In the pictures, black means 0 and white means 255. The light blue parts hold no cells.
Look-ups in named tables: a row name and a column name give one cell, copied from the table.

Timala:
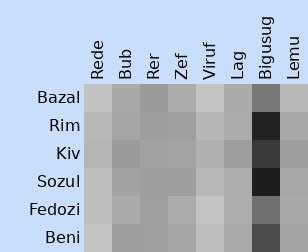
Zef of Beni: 165
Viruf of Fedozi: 195
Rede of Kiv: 181
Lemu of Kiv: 158
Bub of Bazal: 169
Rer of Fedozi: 159
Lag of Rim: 171
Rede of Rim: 184
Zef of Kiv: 163
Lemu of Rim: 168

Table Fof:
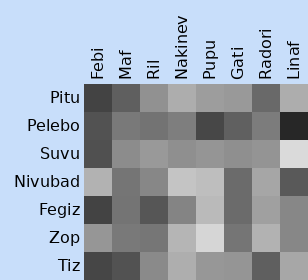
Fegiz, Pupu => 186
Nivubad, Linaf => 89
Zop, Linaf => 135
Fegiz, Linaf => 135
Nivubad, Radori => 166
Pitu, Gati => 153
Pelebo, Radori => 124
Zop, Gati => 117
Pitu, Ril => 145
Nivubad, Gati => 107
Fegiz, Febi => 67
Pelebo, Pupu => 71
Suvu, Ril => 153
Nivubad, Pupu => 190
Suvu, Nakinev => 143
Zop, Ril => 118
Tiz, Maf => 82
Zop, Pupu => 214
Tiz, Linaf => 167
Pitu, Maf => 95
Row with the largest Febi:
Nivubad

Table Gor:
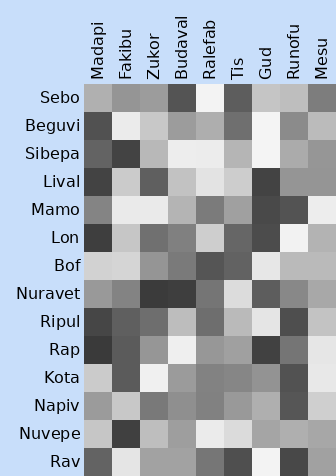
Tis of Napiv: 153
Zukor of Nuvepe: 190
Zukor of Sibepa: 184
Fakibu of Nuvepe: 64
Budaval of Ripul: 189
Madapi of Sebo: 176
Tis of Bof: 98
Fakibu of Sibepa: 67
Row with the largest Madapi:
Bof

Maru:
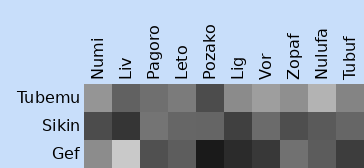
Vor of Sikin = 107
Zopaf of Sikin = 78
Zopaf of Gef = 113
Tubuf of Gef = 61
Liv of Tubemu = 97
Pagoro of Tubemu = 111
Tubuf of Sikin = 102
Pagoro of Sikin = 116
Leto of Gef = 93

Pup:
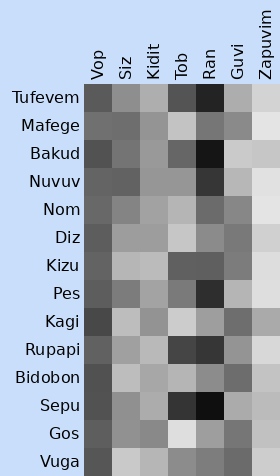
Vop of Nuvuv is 100
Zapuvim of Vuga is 205
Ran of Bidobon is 140
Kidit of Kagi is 147
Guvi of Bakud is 202
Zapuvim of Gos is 193
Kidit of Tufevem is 174
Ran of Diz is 139
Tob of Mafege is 195
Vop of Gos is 94
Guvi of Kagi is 110
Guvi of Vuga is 107
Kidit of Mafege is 148
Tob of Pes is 122
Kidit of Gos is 137
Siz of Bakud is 116
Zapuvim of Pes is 222
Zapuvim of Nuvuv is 225

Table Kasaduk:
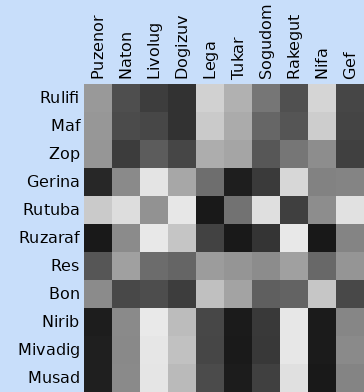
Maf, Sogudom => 102
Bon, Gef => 72
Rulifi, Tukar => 177
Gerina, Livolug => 228
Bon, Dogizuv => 61
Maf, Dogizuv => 50
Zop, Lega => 173
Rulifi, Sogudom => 118
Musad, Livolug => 229
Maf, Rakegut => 85
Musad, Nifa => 25
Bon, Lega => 192
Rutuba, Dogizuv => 231
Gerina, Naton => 138

